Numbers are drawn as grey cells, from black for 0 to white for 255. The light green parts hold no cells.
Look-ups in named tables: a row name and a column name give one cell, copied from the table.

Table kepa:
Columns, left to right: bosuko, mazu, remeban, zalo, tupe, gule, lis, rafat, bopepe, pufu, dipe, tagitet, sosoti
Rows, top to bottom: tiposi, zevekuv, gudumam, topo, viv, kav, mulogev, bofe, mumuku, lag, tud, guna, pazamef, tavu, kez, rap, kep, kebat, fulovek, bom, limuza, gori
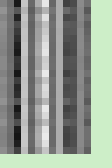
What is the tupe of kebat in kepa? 98
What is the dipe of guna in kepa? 83
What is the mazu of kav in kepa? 111
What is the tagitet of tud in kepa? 137
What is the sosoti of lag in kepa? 104
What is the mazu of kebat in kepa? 112
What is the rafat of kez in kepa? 111
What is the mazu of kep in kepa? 109
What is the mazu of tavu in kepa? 110
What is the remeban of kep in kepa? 43

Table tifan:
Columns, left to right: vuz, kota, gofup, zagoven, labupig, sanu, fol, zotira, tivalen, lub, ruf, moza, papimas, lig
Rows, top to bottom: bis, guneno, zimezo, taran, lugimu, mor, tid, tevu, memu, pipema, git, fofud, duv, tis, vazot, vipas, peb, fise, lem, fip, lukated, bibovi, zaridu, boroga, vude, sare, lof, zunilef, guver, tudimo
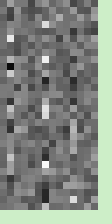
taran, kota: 132
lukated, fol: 131
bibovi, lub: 112
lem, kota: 50
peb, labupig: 118
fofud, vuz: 100
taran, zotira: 144
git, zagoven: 132
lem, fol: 89
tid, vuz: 115
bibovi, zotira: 112
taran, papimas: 103
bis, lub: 142

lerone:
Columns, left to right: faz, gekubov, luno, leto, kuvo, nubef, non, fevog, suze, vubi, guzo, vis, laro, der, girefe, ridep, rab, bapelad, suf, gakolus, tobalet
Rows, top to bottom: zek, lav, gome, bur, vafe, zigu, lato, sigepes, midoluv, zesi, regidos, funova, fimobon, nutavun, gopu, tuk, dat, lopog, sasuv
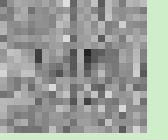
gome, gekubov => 131
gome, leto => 167
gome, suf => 160
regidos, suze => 83
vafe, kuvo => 123
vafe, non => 137
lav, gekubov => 124
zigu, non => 167
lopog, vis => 158
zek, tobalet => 187
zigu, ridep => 179
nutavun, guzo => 111
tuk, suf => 142
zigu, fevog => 159
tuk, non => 146
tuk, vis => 152
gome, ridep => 196
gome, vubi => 187
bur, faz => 175
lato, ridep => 125

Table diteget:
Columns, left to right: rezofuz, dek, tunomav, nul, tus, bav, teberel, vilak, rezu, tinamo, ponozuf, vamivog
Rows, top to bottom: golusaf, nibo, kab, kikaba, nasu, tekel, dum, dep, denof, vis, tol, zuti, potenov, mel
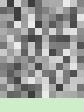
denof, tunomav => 137
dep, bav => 108
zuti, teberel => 214
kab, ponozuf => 83
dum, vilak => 128
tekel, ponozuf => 156
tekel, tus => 66
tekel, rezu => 81
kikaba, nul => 159
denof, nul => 151
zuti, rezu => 196
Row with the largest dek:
tekel

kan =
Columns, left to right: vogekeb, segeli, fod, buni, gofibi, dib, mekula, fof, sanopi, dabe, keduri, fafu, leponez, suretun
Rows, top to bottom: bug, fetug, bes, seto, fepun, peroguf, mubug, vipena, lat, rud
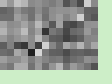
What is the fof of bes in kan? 143
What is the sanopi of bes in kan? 158
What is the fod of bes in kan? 158
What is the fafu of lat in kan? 117
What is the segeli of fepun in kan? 146
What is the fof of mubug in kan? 134
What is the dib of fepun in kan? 161
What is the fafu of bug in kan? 74
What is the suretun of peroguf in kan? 136
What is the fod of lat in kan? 142
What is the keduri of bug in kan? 109
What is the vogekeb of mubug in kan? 94
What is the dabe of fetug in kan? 145
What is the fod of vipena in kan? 168
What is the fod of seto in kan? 145
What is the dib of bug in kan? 145

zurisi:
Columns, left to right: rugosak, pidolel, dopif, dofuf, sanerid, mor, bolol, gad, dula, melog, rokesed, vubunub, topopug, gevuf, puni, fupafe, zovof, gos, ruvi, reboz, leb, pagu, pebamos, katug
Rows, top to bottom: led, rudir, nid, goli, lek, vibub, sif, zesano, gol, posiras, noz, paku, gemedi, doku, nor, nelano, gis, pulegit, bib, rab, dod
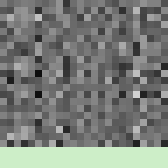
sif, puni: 158
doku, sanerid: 121
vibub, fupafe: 126
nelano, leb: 158
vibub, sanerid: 104
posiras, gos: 52
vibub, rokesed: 104
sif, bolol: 109
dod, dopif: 132
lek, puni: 66
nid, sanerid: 139
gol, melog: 52
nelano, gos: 116
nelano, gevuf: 116
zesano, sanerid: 90
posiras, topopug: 127
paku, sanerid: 85

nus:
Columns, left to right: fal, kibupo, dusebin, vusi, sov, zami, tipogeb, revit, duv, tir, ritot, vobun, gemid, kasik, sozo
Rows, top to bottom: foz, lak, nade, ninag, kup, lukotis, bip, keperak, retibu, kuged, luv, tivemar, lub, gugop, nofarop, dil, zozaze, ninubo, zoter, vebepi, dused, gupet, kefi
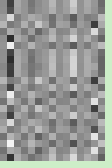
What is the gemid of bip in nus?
124
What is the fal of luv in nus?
142
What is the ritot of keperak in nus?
201
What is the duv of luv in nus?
143
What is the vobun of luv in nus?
147
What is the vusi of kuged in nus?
144
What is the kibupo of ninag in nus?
121
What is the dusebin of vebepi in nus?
156
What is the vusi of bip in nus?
141

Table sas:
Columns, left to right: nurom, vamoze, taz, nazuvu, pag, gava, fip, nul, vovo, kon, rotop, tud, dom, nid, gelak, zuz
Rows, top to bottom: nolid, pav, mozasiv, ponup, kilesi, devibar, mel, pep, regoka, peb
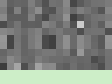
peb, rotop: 111
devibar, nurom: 151
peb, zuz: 113
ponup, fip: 131
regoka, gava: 125
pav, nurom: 125
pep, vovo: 112
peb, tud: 99
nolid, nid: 114
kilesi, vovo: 121
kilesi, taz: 118
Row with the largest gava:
peb

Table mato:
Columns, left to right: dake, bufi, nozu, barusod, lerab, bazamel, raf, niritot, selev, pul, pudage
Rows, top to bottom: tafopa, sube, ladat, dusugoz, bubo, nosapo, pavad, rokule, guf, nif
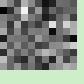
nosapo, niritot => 95
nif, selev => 148
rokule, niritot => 163
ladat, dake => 125
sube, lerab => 77
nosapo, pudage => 10
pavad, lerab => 125
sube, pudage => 104
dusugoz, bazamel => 58
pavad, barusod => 92
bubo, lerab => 126
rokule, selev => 120
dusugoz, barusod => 59
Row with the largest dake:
guf

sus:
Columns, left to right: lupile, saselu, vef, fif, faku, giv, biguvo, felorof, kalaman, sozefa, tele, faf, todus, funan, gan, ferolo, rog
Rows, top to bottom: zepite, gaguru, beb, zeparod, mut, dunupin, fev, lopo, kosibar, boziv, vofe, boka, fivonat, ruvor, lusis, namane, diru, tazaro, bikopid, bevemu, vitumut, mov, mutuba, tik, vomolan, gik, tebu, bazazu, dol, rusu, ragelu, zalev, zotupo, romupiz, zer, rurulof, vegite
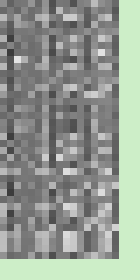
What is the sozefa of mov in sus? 160
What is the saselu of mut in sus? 89
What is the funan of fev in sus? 143
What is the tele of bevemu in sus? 193
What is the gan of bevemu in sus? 198
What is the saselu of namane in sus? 90
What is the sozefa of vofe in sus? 113
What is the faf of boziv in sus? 147
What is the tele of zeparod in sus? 80
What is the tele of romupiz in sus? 200
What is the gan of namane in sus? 120
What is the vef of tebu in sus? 162
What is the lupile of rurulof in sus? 190
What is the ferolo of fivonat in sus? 190
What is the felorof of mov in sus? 93
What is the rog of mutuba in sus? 91
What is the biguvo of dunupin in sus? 153

